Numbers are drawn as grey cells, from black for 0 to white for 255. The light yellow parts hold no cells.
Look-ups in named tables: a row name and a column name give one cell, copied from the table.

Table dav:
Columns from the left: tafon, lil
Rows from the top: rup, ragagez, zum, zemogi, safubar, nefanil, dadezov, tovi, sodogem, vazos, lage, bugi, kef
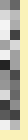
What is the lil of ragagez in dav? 187
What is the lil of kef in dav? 184
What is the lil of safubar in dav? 215
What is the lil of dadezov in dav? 161
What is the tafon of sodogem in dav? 150
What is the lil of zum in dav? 172
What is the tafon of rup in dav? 153
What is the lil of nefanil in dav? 160
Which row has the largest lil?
safubar

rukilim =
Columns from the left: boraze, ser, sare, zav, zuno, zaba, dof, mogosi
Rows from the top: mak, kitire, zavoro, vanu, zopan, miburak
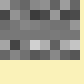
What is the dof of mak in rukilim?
157
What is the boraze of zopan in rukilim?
165
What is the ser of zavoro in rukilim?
119
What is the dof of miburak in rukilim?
99
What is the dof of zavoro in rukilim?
115
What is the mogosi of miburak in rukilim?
86
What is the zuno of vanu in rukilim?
119
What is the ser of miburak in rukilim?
133

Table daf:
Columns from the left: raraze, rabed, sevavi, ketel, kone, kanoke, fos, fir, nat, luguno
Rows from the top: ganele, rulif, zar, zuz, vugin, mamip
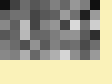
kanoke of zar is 149
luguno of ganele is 16
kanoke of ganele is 128
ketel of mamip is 104
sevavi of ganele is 108
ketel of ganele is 86
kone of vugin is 90
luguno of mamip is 153
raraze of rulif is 93
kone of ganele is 99
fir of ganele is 151
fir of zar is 217
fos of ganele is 103
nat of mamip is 98
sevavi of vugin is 80
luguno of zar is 206
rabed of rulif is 113
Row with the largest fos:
mamip

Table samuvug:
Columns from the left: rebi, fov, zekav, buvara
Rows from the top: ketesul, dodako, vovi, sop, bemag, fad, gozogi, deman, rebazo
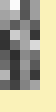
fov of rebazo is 67
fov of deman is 52
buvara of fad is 113
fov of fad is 46
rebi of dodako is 163
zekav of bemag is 167

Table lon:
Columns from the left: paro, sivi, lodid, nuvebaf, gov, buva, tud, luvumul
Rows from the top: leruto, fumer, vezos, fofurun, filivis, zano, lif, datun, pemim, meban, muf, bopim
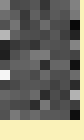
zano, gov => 123
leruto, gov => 53
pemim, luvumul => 43
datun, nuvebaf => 75
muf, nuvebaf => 45
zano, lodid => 95
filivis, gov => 86

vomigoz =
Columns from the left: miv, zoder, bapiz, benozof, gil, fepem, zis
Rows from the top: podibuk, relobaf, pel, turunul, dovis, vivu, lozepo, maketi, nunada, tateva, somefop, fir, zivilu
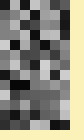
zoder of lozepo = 195
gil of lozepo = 208
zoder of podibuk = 182
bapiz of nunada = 7
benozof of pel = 72
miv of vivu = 116
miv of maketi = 21
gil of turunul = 183
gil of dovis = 14
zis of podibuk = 91
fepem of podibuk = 63
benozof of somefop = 85
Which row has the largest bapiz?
turunul

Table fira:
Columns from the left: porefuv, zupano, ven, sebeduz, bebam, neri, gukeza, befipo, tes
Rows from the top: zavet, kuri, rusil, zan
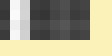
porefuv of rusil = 69
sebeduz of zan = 62
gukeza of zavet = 79
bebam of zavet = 58
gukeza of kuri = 76
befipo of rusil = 72
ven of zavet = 210
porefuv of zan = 59
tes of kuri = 64
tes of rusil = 75
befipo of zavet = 64
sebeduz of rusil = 71
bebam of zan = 58
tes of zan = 68
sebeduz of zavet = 62
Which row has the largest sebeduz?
rusil

